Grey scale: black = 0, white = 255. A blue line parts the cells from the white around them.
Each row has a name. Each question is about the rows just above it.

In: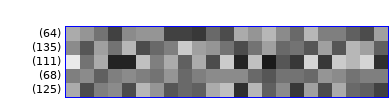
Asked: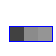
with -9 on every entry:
[ 56 130 140]
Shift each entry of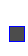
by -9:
[67]
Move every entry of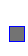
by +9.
[124]

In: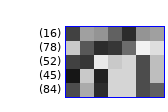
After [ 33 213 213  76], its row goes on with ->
[190]
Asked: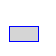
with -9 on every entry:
[204 204]
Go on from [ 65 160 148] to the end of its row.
[ 97  44 148 160]

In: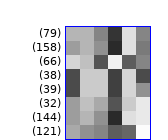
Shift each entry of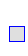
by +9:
[232]
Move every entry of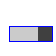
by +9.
[212 212  73]
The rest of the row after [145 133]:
[ 93 102 252]

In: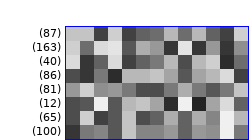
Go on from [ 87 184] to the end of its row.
[196 164  44 240  35 164 219  98]
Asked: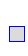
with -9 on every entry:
[210]
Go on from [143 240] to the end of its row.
[121]
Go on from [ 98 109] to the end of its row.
[184 109 184  98  65 207]
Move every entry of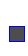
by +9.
[86]

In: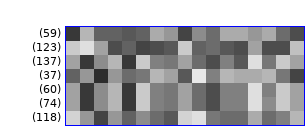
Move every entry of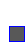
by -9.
[79]
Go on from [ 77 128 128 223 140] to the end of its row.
[202 162]
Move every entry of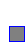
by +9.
[137]

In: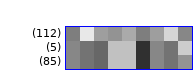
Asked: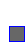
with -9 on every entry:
[94]
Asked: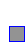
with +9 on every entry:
[156]
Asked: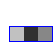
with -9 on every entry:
[184  39 126]
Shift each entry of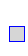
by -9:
[205]

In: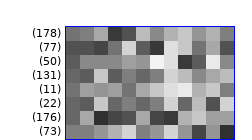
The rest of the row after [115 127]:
[168  57  81 188 137 178 199 149 178 127]
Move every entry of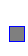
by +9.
[136]
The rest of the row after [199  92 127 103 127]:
[211 188 137 168 188]
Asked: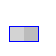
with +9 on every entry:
[220 197]

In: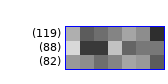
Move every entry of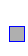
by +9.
[184]
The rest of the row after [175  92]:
[110 132 165 141  46]
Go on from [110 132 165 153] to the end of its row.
[92]
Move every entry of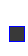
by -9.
[48]
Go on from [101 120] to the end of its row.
[120]

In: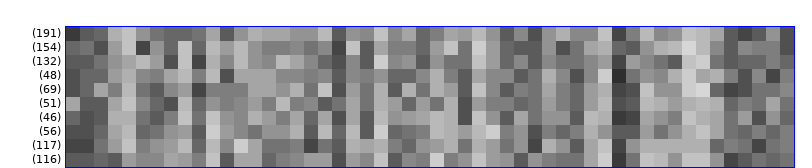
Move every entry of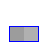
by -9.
[147 167]
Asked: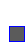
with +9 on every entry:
[100]
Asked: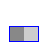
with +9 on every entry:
[145 214]
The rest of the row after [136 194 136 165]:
[103 126 165 156 185 147  91 136  80 147 176 136 136 194  69 126 185 136
 147 194 185 165  91  69  91 147  80]

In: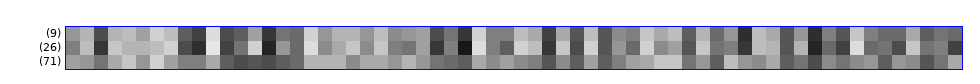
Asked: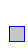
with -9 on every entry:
[189]
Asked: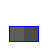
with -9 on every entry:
[85 67]
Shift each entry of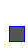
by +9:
[94]
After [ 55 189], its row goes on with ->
[180  85 180  36 106  65 221 106 116  76 198 116 127  65]
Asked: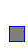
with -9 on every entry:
[118]

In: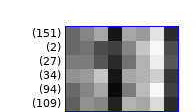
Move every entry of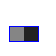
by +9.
[142  43]
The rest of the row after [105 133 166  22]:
[166 154 227  43]

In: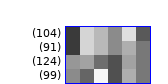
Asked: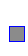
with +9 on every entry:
[148]
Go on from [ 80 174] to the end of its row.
[120]
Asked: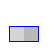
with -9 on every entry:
[204 176]
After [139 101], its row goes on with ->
[246  80 174 120]
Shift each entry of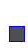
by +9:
[89]

